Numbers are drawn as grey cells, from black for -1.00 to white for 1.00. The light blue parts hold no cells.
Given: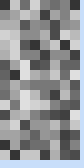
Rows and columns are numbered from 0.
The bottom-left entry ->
0.55
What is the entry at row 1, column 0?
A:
0.10
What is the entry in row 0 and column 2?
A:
-0.14
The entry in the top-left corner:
-0.59
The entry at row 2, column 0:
0.37
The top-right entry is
-0.59
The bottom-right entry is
-0.41
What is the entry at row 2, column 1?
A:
0.37
